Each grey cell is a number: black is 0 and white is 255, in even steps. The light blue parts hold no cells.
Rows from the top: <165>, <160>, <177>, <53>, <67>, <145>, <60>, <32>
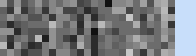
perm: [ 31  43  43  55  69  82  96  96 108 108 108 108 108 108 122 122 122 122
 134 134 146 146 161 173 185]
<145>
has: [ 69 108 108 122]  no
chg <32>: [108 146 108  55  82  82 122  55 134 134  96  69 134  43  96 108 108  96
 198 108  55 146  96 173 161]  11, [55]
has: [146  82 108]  yes
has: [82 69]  yes
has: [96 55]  yes

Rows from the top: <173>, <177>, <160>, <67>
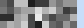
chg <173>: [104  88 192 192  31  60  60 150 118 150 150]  1, [73]
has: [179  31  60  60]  no
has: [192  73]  no
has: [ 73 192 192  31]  yes
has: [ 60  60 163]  no

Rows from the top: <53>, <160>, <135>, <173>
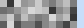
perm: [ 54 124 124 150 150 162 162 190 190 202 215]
<53>
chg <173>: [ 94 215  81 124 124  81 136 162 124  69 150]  8, [110]
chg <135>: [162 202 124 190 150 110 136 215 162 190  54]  5, [124]

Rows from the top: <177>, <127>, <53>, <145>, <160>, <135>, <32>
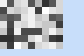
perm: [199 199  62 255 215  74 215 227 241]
<32>
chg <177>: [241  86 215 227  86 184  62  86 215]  6, [49]
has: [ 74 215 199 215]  yes
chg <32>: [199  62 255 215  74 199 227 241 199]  5, [215]

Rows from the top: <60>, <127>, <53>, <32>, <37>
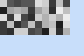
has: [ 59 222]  yes
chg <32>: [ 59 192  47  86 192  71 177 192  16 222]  8, [31]
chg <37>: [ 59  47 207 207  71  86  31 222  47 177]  7, [207]
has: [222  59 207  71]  no

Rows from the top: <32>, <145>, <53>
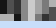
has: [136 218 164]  no
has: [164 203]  no
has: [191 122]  no
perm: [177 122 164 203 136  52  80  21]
<32>
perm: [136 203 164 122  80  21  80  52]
<145>

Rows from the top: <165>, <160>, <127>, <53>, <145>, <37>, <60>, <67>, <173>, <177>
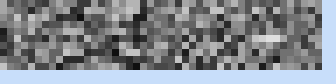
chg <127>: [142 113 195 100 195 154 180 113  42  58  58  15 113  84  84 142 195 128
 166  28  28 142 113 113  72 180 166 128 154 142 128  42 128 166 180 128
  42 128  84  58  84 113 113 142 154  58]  27, [113]
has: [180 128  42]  yes
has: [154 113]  yes
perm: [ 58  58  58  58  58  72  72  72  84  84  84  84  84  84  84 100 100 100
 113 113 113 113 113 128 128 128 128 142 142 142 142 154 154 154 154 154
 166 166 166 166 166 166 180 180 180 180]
<165>

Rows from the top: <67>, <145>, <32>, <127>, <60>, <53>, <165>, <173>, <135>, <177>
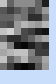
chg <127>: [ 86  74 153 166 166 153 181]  3, [181]
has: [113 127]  no

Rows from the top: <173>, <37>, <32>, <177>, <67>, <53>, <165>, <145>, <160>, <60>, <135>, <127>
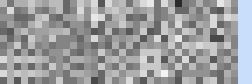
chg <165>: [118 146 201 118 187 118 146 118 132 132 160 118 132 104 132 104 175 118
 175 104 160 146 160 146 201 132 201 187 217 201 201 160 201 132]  5, [132]
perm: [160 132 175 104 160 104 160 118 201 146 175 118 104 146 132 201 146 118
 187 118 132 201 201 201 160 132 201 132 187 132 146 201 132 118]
<60>
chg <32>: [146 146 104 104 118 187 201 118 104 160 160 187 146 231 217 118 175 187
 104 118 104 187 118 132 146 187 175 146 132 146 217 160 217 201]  25, [201]

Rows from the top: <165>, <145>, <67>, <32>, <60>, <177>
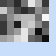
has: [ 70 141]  yes
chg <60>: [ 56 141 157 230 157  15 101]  1, [129]

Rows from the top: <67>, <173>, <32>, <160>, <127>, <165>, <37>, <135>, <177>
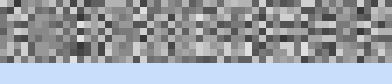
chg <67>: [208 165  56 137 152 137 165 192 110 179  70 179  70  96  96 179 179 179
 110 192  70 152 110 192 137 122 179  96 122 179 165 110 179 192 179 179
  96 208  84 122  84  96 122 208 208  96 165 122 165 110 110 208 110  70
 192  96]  23, [179]
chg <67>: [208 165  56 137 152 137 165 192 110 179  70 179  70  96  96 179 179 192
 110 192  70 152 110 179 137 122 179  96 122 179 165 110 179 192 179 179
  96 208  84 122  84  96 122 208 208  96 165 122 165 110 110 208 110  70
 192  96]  17, [179]
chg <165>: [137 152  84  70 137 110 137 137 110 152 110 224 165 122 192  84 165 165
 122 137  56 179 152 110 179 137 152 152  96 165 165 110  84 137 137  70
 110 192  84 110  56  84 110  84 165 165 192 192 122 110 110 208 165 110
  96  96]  42, [122]

